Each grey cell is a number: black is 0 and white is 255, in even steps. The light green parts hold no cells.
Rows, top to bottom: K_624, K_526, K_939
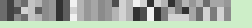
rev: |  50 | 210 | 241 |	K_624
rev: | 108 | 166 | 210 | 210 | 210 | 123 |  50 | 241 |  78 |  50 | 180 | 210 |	K_939
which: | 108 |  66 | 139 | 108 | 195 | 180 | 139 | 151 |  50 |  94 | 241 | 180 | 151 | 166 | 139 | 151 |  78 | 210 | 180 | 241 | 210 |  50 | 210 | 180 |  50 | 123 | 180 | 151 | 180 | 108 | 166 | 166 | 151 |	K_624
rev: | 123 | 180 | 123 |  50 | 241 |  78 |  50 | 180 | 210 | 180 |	K_526

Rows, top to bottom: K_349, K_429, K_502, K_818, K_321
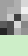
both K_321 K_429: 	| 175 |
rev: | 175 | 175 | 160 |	K_429
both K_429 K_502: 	| 160 |
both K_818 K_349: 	| 214 |
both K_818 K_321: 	| 77 |

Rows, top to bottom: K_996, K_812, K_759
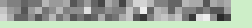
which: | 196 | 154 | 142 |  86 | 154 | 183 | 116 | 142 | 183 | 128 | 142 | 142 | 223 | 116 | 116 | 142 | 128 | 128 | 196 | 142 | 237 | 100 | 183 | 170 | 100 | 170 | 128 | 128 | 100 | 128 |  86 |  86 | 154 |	K_812
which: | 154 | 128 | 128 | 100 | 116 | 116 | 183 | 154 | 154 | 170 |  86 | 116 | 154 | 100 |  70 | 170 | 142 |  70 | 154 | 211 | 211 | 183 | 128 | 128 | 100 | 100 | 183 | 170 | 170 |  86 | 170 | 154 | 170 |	K_996
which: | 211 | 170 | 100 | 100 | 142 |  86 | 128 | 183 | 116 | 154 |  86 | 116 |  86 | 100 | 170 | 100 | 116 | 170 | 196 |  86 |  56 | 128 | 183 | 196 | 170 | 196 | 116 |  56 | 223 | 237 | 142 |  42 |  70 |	K_759
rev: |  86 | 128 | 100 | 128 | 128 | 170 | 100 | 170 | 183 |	K_812

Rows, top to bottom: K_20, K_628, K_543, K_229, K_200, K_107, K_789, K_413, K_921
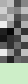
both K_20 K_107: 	| 176 |
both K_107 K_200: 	| 49 |
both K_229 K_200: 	| 49 |
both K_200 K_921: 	| 33 |
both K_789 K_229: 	| 49 |

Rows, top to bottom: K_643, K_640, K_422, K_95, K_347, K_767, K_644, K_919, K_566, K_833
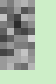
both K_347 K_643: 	| 180 |
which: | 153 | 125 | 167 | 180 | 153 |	K_643
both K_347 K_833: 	| 180 |
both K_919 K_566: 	| 167 |
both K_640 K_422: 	| 97 |
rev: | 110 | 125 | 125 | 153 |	K_644
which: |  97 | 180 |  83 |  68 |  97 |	K_347

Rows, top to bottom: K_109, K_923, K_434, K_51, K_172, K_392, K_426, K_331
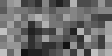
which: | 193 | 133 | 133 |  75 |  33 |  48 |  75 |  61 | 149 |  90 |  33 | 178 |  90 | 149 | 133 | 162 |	K_172
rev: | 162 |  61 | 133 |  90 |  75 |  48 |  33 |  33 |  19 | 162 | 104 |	K_331
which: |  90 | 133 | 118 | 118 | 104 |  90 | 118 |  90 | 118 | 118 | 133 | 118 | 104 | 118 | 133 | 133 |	K_923

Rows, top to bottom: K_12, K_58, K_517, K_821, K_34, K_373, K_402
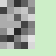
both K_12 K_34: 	| 140 |
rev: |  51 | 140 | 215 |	K_12
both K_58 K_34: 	| 199 |
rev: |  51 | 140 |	K_12
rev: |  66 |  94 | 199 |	K_402
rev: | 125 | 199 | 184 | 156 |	K_58

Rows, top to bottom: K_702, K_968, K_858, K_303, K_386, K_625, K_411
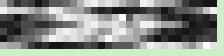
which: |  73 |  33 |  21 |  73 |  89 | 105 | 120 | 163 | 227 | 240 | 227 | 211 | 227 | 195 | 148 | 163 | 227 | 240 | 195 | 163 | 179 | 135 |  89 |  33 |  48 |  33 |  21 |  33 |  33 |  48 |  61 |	K_386
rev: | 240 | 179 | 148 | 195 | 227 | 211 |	K_303
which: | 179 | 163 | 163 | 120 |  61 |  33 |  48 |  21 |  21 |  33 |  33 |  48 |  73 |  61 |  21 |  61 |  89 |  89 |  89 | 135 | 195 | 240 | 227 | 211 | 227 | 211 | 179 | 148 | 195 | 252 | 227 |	K_411
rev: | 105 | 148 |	K_858
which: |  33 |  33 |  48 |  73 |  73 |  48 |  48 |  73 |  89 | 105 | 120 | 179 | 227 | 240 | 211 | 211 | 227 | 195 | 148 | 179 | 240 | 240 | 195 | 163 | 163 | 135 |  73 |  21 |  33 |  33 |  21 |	K_303

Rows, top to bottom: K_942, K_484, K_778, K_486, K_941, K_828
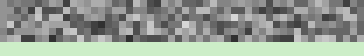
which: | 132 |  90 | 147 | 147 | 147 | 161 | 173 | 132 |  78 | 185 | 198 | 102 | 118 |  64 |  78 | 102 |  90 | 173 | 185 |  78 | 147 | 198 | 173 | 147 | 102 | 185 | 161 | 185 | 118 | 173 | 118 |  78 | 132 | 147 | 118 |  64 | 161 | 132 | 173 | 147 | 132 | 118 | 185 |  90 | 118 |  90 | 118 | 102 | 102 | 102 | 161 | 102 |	K_941
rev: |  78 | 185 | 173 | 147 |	K_486

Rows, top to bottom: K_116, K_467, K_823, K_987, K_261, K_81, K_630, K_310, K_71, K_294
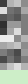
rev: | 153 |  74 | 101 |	K_310
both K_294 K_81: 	| 179 |
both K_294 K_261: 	| 221 |
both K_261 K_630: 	| 166 |
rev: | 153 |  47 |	K_987

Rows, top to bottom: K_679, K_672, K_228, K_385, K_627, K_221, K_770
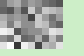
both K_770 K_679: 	| 172 |
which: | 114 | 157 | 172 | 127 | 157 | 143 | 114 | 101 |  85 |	K_679

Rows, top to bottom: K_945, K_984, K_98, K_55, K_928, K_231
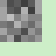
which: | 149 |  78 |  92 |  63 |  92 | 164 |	K_945
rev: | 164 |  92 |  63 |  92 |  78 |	K_945
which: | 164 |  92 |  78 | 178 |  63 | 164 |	K_984
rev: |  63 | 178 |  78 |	K_984
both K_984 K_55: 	| 178 |
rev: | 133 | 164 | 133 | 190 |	K_98

